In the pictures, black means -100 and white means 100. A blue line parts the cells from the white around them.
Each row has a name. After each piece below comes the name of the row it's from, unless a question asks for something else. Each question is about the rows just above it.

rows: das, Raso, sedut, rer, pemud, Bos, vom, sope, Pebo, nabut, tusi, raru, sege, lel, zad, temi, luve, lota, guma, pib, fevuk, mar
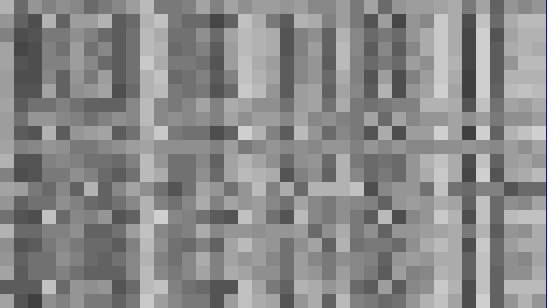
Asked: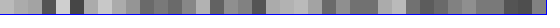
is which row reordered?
sege
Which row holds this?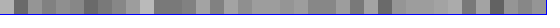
das
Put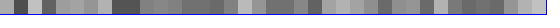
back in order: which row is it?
raru

